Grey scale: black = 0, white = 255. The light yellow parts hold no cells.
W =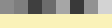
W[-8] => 139
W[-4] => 166
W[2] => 63
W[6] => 146

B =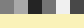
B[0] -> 126
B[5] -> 72
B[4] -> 240

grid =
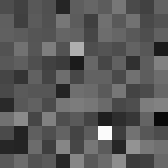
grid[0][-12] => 77
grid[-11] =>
[95, 63, 91, 81, 119, 92, 63, 112, 89, 114, 73, 82]
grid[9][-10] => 95
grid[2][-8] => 101
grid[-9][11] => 26
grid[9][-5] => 251
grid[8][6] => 68
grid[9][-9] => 79
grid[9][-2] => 87
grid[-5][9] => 78
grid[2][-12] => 96
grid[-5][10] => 125
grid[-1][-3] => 59
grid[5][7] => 98
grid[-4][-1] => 9
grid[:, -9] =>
[80, 81, 83, 126, 65, 68, 86, 75, 129, 79, 62, 90]
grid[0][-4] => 119
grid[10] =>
[38, 36, 108, 62, 134, 70, 119, 91, 37, 147, 120, 112]
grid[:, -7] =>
[94, 92, 98, 175, 27, 71, 111, 124, 90, 68, 70, 135]
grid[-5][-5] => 106
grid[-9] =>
[82, 114, 86, 126, 83, 175, 78, 84, 77, 99, 87, 26]
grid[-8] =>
[88, 95, 79, 65, 59, 27, 103, 70, 97, 48, 93, 129]
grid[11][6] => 89
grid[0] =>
[77, 65, 88, 80, 37, 94, 102, 92, 119, 74, 65, 98]
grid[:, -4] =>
[119, 89, 102, 77, 97, 74, 119, 72, 45, 62, 37, 142]
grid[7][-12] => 41
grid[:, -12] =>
[77, 95, 96, 82, 88, 69, 73, 41, 113, 74, 38, 89]

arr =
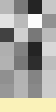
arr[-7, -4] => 184
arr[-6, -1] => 145
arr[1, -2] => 252
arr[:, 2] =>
[36, 252, 120, 36, 45, 132, 137]
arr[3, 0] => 175
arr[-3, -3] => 120
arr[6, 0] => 151

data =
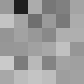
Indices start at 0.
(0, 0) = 153
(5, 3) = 189
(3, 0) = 151
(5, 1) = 188
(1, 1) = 164
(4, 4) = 163
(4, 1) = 124
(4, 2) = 185
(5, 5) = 162
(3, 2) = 161

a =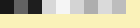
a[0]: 24
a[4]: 245
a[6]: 174
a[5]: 212

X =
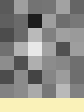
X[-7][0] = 90
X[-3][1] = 80
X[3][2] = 232
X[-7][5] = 101
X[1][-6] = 95
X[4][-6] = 141
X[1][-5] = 106
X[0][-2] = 162
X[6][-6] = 130
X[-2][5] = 110
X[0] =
[90, 159, 115, 117, 162, 101]
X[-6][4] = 110
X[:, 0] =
[90, 95, 76, 112, 141, 76, 130]
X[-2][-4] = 68
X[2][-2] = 160

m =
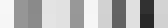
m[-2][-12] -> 247
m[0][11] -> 211
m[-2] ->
[247, 150, 138, 227, 225, 152, 245, 210, 99, 224, 49, 211]
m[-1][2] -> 139
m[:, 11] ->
[211, 209]
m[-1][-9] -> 228

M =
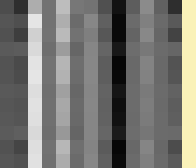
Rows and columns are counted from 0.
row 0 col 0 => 77
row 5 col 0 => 84
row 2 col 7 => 87
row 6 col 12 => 98
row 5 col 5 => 108
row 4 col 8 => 6
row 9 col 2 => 217
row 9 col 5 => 101
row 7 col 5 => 106
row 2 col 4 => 186
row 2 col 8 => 9
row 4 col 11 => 105
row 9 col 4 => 152
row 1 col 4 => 174
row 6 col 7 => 99
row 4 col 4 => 181
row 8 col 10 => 123
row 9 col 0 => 91
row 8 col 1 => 85
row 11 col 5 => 107
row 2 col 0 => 81
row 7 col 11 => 106
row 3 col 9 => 109
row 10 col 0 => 82
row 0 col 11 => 97
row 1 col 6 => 135
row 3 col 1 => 92
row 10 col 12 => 76
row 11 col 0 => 86
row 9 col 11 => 107
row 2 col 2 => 208
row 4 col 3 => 115
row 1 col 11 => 106
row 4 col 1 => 74
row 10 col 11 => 104

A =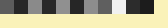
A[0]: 92
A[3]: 40

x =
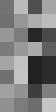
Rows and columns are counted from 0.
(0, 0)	115
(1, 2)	173
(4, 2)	33
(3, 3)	95
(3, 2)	171
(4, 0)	165
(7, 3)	197
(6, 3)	127
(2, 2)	38
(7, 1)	123
